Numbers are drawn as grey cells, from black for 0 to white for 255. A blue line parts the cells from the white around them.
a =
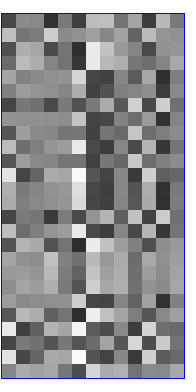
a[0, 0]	71
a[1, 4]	138
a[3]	[107, 186, 173, 132, 115, 54, 232, 184, 175, 119, 110, 132, 168]
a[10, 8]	104
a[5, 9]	132
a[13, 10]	169
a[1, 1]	117
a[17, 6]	184
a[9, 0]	188
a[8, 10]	110
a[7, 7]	71
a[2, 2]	166
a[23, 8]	86
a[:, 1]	[138, 117, 174, 186, 130, 156, 120, 144, 158, 110, 157, 69, 122, 126, 122, 109, 179, 143, 155, 165, 137, 184, 64, 122, 70, 171]
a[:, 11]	[185, 148, 146, 132, 48, 60, 206, 50, 125, 55, 128, 96, 50, 49, 204, 55, 142, 144, 141, 138, 49, 137, 111, 203, 93, 136]
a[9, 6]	73
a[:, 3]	[49, 204, 75, 132, 144, 143, 73, 143, 134, 148, 133, 170, 145, 144, 58, 148, 83, 193, 185, 175, 143, 96, 179, 84, 168, 167]
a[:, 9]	[165, 99, 132, 119, 91, 132, 208, 109, 197, 73, 200, 58, 83, 87, 193, 72, 129, 108, 111, 113, 99, 125, 61, 215, 58, 114]
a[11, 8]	135
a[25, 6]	213
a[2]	[80, 174, 166, 75, 117, 46, 233, 194, 153, 132, 74, 146, 149]
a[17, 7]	152
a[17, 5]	113
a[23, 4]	120
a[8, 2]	137
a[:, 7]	[190, 135, 194, 184, 65, 81, 170, 71, 117, 61, 119, 68, 63, 64, 180, 61, 194, 152, 159, 167, 68, 192, 76, 164, 67, 170]
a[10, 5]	117
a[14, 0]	70
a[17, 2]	141
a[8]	[86, 158, 137, 134, 117, 119, 65, 117, 105, 197, 110, 125, 139]
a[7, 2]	144
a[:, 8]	[115, 162, 153, 175, 133, 127, 88, 131, 105, 134, 104, 135, 134, 133, 95, 134, 158, 171, 174, 175, 132, 164, 137, 86, 135, 177]
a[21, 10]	86

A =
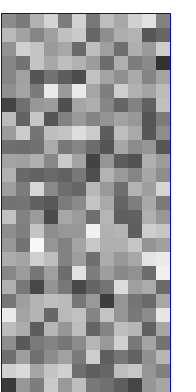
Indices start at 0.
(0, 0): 140
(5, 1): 163
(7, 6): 132
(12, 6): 183
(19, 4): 120
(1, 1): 162
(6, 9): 130
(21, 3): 103
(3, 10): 138
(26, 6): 120
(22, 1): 171
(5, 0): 144
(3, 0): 134
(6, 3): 156
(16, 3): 149
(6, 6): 174
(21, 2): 180
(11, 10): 166
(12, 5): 102
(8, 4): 195
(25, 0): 208
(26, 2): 125
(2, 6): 190
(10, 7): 149
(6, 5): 165
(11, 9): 133
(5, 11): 187
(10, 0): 163
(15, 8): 180
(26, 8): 94
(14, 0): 193
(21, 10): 140
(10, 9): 82
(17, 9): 167
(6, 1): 112
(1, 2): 133
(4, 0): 133
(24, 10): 144
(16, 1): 114

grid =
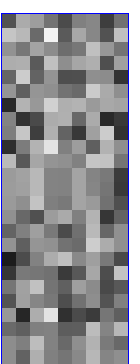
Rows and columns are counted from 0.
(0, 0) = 82
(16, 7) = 172
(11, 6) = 132
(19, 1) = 161
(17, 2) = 130
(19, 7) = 73
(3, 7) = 79
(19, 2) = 193
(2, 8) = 116
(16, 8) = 144
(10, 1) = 88
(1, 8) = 192
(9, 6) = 95
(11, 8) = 59
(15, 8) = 144
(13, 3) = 127
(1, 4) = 90
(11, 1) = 162
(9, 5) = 157
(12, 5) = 164
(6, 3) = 209
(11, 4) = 130
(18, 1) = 121
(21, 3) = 227
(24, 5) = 137
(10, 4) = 144
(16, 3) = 145
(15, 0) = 99
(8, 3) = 176
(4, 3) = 148
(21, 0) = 152
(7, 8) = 57
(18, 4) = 58
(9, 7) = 178
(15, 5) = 112
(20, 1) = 160
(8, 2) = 62

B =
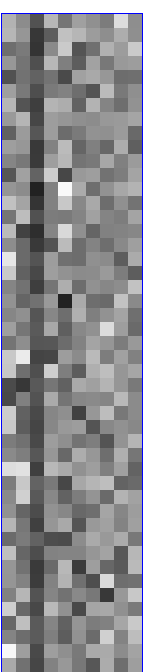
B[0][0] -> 178
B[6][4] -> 173
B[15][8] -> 131
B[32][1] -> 225
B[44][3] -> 127
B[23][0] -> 116
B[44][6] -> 107
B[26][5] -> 170
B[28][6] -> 151
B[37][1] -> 123
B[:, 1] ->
[140, 150, 122, 116, 114, 121, 84, 181, 155, 151, 120, 161, 140, 164, 189, 66, 106, 106, 97, 114, 101, 144, 118, 142, 235, 111, 55, 128, 97, 93, 113, 126, 225, 200, 208, 101, 119, 123, 102, 114, 130, 182, 105, 191, 109, 158, 113]
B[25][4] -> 126
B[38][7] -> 163
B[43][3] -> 133
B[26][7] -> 180
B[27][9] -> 139
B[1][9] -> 143
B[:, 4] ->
[117, 193, 202, 127, 74, 130, 173, 150, 108, 187, 183, 71, 249, 200, 122, 217, 187, 112, 146, 174, 34, 110, 95, 108, 157, 126, 97, 116, 143, 153, 143, 104, 169, 71, 98, 135, 169, 75, 132, 184, 179, 114, 145, 97, 93, 143, 152]
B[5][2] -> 78
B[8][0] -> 97
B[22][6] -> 145
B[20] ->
[146, 101, 113, 153, 34, 170, 110, 106, 194, 138]
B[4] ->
[81, 114, 98, 115, 74, 161, 169, 151, 109, 111]
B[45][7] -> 170
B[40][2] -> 60
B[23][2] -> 86
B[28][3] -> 134
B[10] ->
[133, 120, 58, 158, 183, 116, 121, 167, 128, 155]
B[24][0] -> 200
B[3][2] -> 79
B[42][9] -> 122
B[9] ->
[158, 151, 57, 130, 187, 101, 128, 103, 173, 95]
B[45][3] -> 158

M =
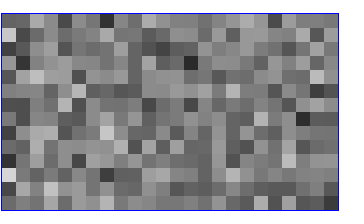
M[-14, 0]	100
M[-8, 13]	72
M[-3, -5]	133
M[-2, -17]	145
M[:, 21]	[126, 170, 117, 157, 108, 117, 144, 45, 126, 86, 126, 130, 112, 86]
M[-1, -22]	115
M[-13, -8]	95
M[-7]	[121, 78, 134, 131, 94, 89, 139, 163, 121, 149, 96, 116, 123, 145, 130, 141, 100, 94, 179, 123, 142, 45, 92, 91]
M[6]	[79, 78, 127, 112, 180, 80, 139, 115, 114, 125, 72, 108, 123, 72, 133, 103, 122, 109, 131, 116, 85, 144, 162, 140]
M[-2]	[72, 167, 130, 193, 146, 154, 116, 145, 107, 103, 144, 127, 86, 98, 93, 108, 135, 109, 94, 89, 89, 112, 127, 87]
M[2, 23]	120
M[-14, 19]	75
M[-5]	[107, 98, 174, 115, 142, 140, 147, 145, 176, 82, 163, 94, 159, 102, 104, 153, 95, 82, 146, 113, 164, 86, 107, 112]
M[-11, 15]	141
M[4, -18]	147
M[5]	[128, 132, 134, 100, 142, 182, 95, 103, 86, 91, 139, 138, 153, 145, 161, 123, 180, 125, 124, 85, 138, 117, 63, 83]
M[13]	[107, 127, 115, 166, 108, 154, 144, 180, 121, 140, 134, 119, 119, 128, 113, 147, 104, 90, 172, 82, 160, 86, 92, 59]
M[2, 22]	162
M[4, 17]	109
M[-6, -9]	147
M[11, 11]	167
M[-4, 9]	149
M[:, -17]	[50, 169, 115, 115, 139, 103, 115, 163, 198, 145, 151, 62, 145, 180]
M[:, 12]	[129, 143, 93, 106, 146, 153, 123, 123, 90, 159, 110, 133, 86, 119]
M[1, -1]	156
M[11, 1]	122
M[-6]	[65, 142, 170, 174, 84, 113, 123, 198, 141, 103, 101, 138, 90, 132, 101, 147, 100, 148, 109, 95, 142, 126, 117, 116]
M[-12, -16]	158
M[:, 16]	[149, 95, 135, 140, 113, 180, 122, 100, 100, 95, 82, 180, 135, 104]

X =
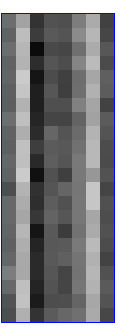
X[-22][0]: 109
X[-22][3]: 82
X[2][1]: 182
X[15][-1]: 81
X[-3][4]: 69
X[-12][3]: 94
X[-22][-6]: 51
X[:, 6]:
[171, 182, 171, 187, 166, 177, 165, 162, 179, 184, 184, 151, 198, 198, 166, 171, 186, 177, 182, 178, 167, 170]
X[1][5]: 139
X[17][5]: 116
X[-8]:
[104, 166, 55, 99, 86, 119, 166, 77]
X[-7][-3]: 114
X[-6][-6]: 36
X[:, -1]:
[65, 70, 87, 75, 95, 92, 66, 91, 84, 76, 75, 82, 69, 80, 77, 81, 76, 67, 81, 90, 83, 71]
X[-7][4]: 60
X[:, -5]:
[82, 89, 73, 85, 76, 86, 79, 69, 102, 91, 94, 81, 85, 93, 99, 89, 88, 89, 86, 83, 77, 91]
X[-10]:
[78, 179, 49, 85, 101, 118, 198, 69]
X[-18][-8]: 100
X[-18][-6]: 21
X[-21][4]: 84
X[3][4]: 77
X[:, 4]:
[79, 84, 70, 77, 64, 63, 79, 68, 84, 88, 85, 63, 101, 81, 86, 60, 90, 96, 69, 69, 78, 103]
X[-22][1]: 163
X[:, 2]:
[51, 60, 11, 45, 21, 31, 31, 37, 43, 62, 41, 16, 49, 46, 55, 21, 36, 42, 42, 36, 27, 51]
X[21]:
[78, 176, 51, 91, 103, 112, 170, 71]
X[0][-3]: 125
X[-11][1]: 203

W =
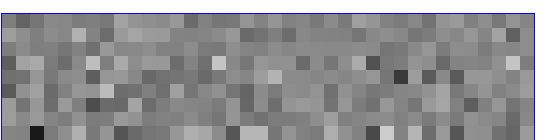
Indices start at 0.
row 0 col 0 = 126
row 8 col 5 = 176
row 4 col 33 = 151
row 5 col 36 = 138
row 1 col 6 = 131
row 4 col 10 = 104
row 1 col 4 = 135
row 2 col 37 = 141
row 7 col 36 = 105
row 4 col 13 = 121
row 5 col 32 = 120
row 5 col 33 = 134
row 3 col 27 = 120
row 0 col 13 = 107
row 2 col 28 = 121
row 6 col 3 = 109
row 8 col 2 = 25
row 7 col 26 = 138
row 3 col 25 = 171
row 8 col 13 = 174
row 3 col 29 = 148
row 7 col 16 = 149
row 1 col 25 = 117
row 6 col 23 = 115
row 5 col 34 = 148
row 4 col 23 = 139
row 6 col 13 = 133
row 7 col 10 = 125
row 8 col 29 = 181
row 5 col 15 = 145
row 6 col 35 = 150
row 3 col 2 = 170
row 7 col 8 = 153
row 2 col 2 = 126
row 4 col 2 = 150
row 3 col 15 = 196
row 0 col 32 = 154

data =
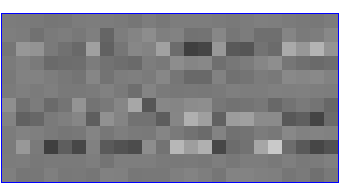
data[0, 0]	124
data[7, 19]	139
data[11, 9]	119
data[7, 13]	176
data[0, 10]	125
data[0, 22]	120
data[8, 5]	120
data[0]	[124, 123, 121, 118, 119, 124, 125, 124, 122, 118, 125, 120, 125, 125, 125, 123, 121, 124, 127, 126, 123, 121, 120, 124]
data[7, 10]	114
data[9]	[123, 152, 122, 63, 94, 71, 129, 90, 82, 76, 141, 115, 183, 158, 176, 71, 108, 114, 166, 201, 109, 89, 70, 81]
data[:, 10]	[125, 141, 131, 125, 123, 132, 86, 114, 121, 141, 126, 120]
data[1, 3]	122
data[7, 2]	103
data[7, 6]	94
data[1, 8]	125
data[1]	[126, 124, 113, 122, 125, 120, 127, 101, 125, 132, 141, 127, 130, 114, 115, 135, 118, 124, 111, 111, 133, 122, 125, 136]
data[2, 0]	118
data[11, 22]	112
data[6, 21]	122
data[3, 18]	134
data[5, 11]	122
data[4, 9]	127
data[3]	[123, 129, 122, 106, 109, 110, 124, 114, 110, 106, 125, 121, 141, 133, 136, 111, 119, 124, 134, 142, 118, 111, 106, 110]
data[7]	[131, 97, 103, 122, 127, 134, 94, 145, 132, 114, 114, 93, 134, 176, 159, 97, 156, 160, 139, 139, 88, 95, 68, 107]
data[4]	[121, 130, 130, 125, 120, 116, 134, 115, 125, 127, 123, 135, 118, 105, 105, 130, 113, 116, 124, 121, 137, 134, 137, 130]
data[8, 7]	119
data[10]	[124, 125, 120, 122, 122, 122, 126, 116, 126, 126, 126, 122, 121, 122, 120, 126, 120, 125, 125, 121, 127, 121, 123, 128]
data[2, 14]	69
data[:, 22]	[120, 125, 180, 106, 137, 126, 116, 68, 131, 70, 123, 112]
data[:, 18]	[127, 111, 115, 134, 124, 125, 120, 139, 124, 166, 125, 128]
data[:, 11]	[120, 127, 161, 121, 135, 122, 135, 93, 133, 115, 122, 120]
